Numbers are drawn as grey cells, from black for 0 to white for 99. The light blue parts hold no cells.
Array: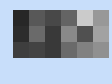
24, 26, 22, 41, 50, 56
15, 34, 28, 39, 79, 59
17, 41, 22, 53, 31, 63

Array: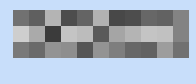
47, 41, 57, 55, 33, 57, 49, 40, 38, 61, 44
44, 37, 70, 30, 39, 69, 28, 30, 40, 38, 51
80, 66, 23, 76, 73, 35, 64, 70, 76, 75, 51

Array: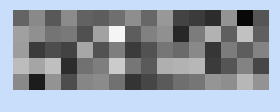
53, 11, 57, 30, 52, 54, 44, 20, 27, 35, 43, 46, 58, 55, 71, 57
39, 53, 34, 54, 38, 36, 43, 55, 40, 59, 26, 23, 17, 57, 3, 33
62, 56, 45, 47, 31, 63, 95, 36, 50, 56, 15, 48, 69, 37, 75, 37
61, 23, 30, 26, 65, 32, 49, 23, 32, 46, 41, 53, 21, 48, 36, 51
73, 64, 74, 17, 44, 49, 79, 46, 35, 68, 69, 71, 23, 33, 51, 27

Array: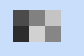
17, 81, 52
29, 50, 76

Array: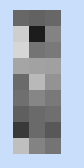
74, 51, 45
40, 38, 40
80, 11, 51
83, 45, 47
64, 63, 62
41, 72, 57
43, 52, 47
37, 41, 43
22, 41, 34

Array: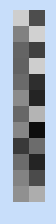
56, 67
80, 30
50, 81
39, 25
38, 80
41, 18
54, 14
40, 70
52, 5
22, 42
42, 14
51, 29

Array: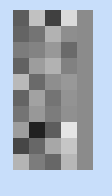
70, 48, 40, 71, 54
36, 75, 25, 85, 54
39, 45, 69, 55, 54
48, 51, 59, 41, 54
38, 61, 69, 50, 54
72, 41, 55, 59, 54
39, 63, 45, 57, 54
45, 59, 48, 56, 54
61, 13, 36, 89, 54
27, 40, 65, 77, 54

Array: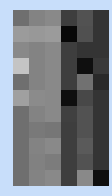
43, 51, 53, 24, 53, 6
43, 51, 53, 24, 32, 20
60, 59, 60, 3, 31, 20
53, 51, 53, 24, 20, 20
76, 51, 53, 24, 6, 22
43, 51, 53, 24, 44, 16
62, 54, 53, 6, 28, 20
43, 51, 53, 25, 32, 20
43, 47, 46, 24, 32, 20
43, 51, 53, 24, 35, 20
43, 50, 48, 24, 32, 20
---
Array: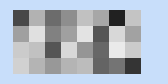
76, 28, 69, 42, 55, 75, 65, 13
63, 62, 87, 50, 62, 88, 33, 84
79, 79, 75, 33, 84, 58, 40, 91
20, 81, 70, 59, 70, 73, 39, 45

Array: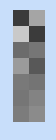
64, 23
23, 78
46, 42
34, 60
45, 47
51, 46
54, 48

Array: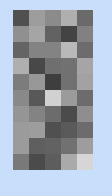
41, 31, 61, 54, 68
50, 56, 64, 38, 26
42, 39, 51, 51, 72
64, 68, 28, 43, 44
63, 48, 59, 24, 44
42, 53, 34, 81, 60
55, 58, 51, 42, 29
42, 60, 61, 31, 35
61, 60, 37, 38, 44
83, 47, 29, 36, 66

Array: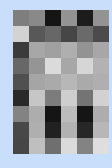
57, 49, 53, 8, 57, 11
29, 82, 34, 40, 27, 41
65, 23, 65, 62, 68, 57
69, 40, 58, 85, 65, 83
68, 31, 64, 66, 71, 66
81, 16, 77, 48, 80, 45
67, 51, 67, 8, 73, 8
71, 28, 68, 13, 69, 15
86, 27, 74, 43, 85, 51

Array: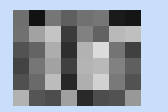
8, 43, 7, 46, 37, 44, 46, 10
74, 44, 63, 76, 23, 50, 38, 72
25, 32, 39, 67, 18, 69, 85, 45
37, 26, 46, 63, 25, 70, 72, 50
32, 31, 41, 73, 15, 68, 81, 47
59, 69, 33, 30, 62, 16, 30, 32

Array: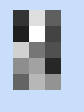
37, 20, 86
26, 12, 99
31, 81, 46
15, 55, 63
57, 39, 71

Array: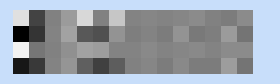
54, 87, 26, 50, 60, 84, 50, 77, 51, 52, 51, 52, 54, 50, 48
45, 0, 20, 51, 63, 34, 31, 57, 49, 51, 48, 57, 47, 49, 60
54, 94, 46, 50, 56, 63, 61, 51, 51, 53, 51, 52, 53, 51, 54
45, 9, 22, 51, 58, 37, 25, 36, 50, 52, 48, 53, 48, 48, 61
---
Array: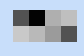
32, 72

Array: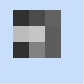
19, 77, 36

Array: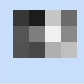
21, 49, 68

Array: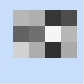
71, 43, 19

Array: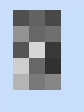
31, 40, 22

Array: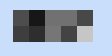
30, 18

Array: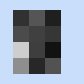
19, 25, 7

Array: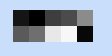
8, 43

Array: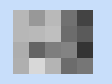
71, 72, 49, 42
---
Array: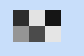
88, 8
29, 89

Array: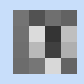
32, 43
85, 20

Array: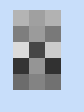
62, 69
60, 47

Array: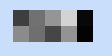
44, 58
43, 27

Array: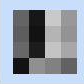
9, 78
7, 70

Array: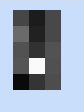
11, 28
13, 28

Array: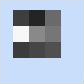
14, 41
53, 46

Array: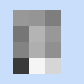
58, 49
70, 59
